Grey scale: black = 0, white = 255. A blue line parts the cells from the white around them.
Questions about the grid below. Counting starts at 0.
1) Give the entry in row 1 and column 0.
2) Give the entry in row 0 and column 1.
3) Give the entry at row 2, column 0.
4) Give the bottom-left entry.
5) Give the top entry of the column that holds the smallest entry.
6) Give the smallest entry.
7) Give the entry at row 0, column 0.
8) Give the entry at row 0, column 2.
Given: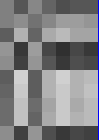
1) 128
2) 86
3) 93
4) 141
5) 78
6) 48
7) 128
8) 135

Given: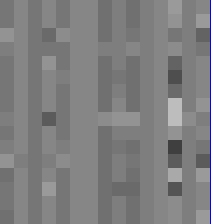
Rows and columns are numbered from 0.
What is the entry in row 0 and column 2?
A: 118
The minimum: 63
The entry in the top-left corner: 118
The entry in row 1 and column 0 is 118
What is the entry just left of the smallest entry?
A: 134
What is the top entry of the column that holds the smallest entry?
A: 154
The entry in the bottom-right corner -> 154
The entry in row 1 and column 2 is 118
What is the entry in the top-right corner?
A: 134
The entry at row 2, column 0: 147
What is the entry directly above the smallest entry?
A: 147
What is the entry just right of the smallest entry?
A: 126
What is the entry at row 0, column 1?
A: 134
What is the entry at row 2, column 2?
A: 118
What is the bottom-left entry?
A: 112

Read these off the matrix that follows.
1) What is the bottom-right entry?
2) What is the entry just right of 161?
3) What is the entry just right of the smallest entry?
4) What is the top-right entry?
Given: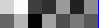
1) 89
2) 77
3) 161
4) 142

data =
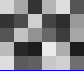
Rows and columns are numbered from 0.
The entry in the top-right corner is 84
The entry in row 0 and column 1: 167
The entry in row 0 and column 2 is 52
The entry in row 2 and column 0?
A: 84
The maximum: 234
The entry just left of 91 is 222
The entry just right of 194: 146
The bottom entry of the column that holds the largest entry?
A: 200
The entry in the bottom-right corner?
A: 111

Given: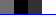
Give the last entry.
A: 253
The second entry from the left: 0
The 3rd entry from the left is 50

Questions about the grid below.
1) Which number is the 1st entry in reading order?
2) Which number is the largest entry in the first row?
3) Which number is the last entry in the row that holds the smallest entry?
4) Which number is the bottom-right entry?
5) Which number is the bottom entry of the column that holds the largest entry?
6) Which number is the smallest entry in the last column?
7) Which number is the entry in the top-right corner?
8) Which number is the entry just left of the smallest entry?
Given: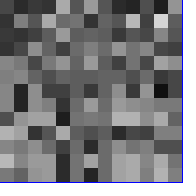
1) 71
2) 170
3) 71
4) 127
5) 178
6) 64
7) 148
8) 148

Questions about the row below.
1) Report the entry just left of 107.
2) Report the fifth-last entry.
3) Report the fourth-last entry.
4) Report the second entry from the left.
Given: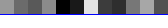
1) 153
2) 60
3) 46
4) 107
